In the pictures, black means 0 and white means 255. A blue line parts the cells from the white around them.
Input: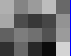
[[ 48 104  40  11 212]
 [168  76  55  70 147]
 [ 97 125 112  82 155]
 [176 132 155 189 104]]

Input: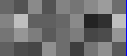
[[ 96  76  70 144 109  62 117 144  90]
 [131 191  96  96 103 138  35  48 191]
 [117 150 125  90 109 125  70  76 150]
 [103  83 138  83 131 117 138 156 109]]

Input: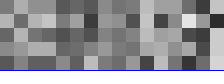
[[ 88 131  95  95 138  95 188 123 109 152  68 188 116  53 109 212]
 [102 180 116 102  81 102  81 131 116 131 188 160 167  74  60 204]
 [123 174 144 144  88 102  88 138 116 123 188 160 160 109  60 196]
 [138 152 174 174 102 109 131 152 123 116 167 174 144 167  74 204]
 [180 109 180 196 123 160  60 152 144  81 196  68 138 228 152  45]]

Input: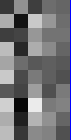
[[ 55 145  62 109 101]
 [165 109  88  95  88]
 [201  74 122  95  80]
 [188  55 138 130  80]
 [ 62  68 151 115 115]
 [ 88  68 158  80 122]
 [188  39 173 138 101]
 [173  32 180 145 101]
 [173  19 201 151 109]
 [208   7 235 122 130]]

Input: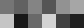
[[197  24 105 211  65  32]
 [117  97 132  85 146 166]]

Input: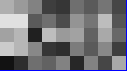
[[162 182  32 189 154 162  98 169 104]
 [224 224  90 111  76 148 117 189  84]
 [ 18  46 111  98 130  39 130  70 169]
 [175 154 130  62  54 111  90 117  70]
 [203 182 136  54  46 124  90 136  62]]
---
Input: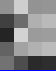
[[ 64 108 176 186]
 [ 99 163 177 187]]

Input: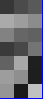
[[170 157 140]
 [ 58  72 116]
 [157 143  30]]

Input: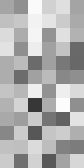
[[192 199 242 228 203 170]
 [226 143 237 161 195 105]
 [173 108 161 187 136 143]
 [178 212  55 173 252 143]
 [135 204  87 197 205 175]
 [203 112 210  88 163 215]]

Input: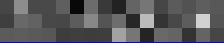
[[ 63 104  98  72  71  92 136  84 109  39 187  52  72  93 209  84]]

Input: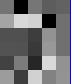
[[164 216 210   1 112]
 [ 83  82  57 152 112]
 [156  61 209 130 147]]

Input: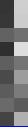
[[ 55 204]
 [ 47 221]
 [ 74 157]
 [106  91]]
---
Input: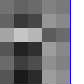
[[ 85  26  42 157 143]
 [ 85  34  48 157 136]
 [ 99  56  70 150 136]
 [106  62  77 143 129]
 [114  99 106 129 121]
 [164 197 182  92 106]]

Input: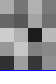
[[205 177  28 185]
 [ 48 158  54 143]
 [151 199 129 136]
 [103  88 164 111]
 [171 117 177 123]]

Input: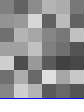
[[112 172 104 223 166 199]
 [128  98 140 180 172 120]
 [207  77 153  90  65  71]
 [112 180 166 134 120 193]
 [134 207 180  90 104  84]
 [160 160 193 128 112  84]
 [147 153 215  98 187  98]]

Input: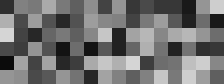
[[213  67  39 102 121  95 135 198  33 163 183 135 170 183 149 109]
 [ 11 163  67 163  39  61 170 198 176 213  61 109 115 191 206 135]
 [149 142  74  88 149 115  39 163 129  95 129 198 121 206 157  95]
 [ 47 129 121 170 121  95 142  67 149  55  74  55  55  25 149 206]
 [ 74  61 149  82  19 109  19  88  33 102 176 115  33 115  47  55]
 [176  74 157  82  39  82 157 135 129  67 121 157  88  33 109  25]]

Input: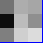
[[ 13 188 143]
 [115 173 166]
 [127 207 220]]

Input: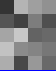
[[165 200  99 105]
 [ 85  65 125  79]
 [194 139 132 119]
 [173  72 152 105]
 [ 52 180 159 145]]

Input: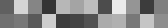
[[112 120  89 205  60  68  82 171 177 120 197 141]
 [ 96 213 133  52 183 164 189  76 235 149  60 127]]

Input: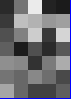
[[143 136  50 123 172]
 [166 103  65  65  95]
 [ 95  27  80  42  87]
 [116 103 136 110  73]
 [ 57 191 178 151 159]
 [ 80 129 205  57 213]
 [ 42 116 235  35  27]]
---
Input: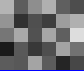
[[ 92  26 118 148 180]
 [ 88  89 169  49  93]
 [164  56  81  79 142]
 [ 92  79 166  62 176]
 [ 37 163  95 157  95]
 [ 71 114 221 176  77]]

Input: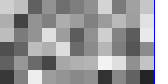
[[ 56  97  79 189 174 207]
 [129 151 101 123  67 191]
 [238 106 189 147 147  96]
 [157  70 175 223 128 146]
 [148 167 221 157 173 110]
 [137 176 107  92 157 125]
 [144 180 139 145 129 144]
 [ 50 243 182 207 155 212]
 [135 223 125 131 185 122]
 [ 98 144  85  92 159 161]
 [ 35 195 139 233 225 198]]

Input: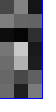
[[107 103 108 118  13 126  71]
 [ 31  72 177 200   5 101 130]
 [123  96  29  25  47  99  20]]

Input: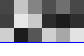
[[207  63  70]
 [ 28 230 197]
 [ 86 202 132]
 [207  44  79]
 [167  28 111]
 [227  46  72]]

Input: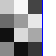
[[137  16 107 201]
 [ 16 218 155 247]
 [ 54 168 232  68]]

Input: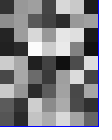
[[ 85  91 202  72 204  33  36 142  50]
 [ 42  53 149 168 170  43 157 156 152]
 [195 206  43 107  32 252 216  89 159]
 [172 139  92  58  66 204 152  66  69]
 [217 171 162 159  16 234 230  44 216]
 [164  74  72 219  76 130 223 153 201]
 [101  47 167  68 221  16  26 160  28]]
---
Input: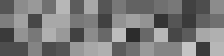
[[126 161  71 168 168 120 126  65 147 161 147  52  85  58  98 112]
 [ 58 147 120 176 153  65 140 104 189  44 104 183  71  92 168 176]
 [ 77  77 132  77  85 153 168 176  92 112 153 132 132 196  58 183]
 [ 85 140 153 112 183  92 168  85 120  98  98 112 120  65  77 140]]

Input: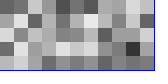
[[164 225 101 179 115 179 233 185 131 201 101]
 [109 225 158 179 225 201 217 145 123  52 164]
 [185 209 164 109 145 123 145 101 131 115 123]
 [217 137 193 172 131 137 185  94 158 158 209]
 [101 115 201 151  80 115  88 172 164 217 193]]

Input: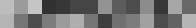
[[181 118  77 124 155 174 118  62 112 124 161  77  98 181]
 [189 155 197  49  55  69  69 147  92  77 140  55 167 104]]

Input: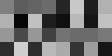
[[ 45 206  45 185 170  52 158  22]
 [128  93 100 107  37 200  30 177]
 [151  73 151  65 115 107 107 121]
 [177   7 193  30  15 185  22 193]]

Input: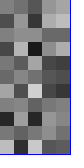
[[ 71 181  25 142 173]
 [ 39 158  39 150 134]
 [ 78 150  55 173 189]
 [128 113  86 150 165]
 [128 134  98 120 128]
 [105 134 113  86  78]
 [120  98 120 142 113]
 [128 142 142 105 105]
 [120  92 165  71  63]
 [189  47 201  86  92]
 [165  78 207  71  55]]

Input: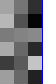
[[183  82   5]
 [158 104  33]
 [170 104  40]
 [164 117  47]
 [123 131 137]
 [ 60  90 196]]
